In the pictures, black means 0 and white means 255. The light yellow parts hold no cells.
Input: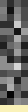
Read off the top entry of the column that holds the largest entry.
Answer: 93
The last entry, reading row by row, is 129
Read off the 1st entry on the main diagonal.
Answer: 105
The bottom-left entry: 46
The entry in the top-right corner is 62
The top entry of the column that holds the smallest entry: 46
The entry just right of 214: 93
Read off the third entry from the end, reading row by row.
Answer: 62
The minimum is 5
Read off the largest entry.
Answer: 214
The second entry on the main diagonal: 19
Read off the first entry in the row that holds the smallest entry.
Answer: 105
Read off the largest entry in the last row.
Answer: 142
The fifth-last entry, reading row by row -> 46
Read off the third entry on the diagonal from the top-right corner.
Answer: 62
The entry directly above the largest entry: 77

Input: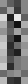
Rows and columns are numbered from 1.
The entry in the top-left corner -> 147
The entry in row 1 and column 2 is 95
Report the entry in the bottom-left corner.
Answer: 186
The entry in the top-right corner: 133
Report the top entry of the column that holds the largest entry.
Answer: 69
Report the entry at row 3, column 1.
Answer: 216
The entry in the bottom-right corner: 162
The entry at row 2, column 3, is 56
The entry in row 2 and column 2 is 162

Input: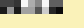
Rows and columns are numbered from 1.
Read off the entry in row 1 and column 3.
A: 53
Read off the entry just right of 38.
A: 11
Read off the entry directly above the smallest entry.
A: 95
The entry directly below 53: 26
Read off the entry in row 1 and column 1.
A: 67

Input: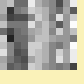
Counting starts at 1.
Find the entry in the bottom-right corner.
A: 66
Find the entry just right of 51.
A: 120
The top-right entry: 236
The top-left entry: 176
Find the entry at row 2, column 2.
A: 51
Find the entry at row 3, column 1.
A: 151
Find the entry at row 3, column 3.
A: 78
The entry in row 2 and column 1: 176
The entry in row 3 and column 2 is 66
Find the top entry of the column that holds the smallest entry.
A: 192
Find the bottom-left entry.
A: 176
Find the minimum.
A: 35
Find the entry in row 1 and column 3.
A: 108
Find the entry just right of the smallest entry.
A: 108
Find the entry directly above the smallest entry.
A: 66

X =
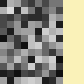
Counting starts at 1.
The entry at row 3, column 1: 72
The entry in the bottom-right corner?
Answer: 148
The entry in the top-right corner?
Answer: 118
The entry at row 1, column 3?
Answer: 161
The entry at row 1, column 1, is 28
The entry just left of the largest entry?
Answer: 176
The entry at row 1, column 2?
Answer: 176
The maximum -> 220
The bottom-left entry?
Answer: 161
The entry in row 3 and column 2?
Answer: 58

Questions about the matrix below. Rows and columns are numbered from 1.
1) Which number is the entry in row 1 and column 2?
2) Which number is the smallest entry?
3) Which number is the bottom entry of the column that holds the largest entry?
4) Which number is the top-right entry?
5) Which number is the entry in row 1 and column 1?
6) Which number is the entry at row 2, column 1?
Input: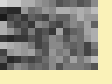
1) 200
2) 25
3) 41
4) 137
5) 215
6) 55
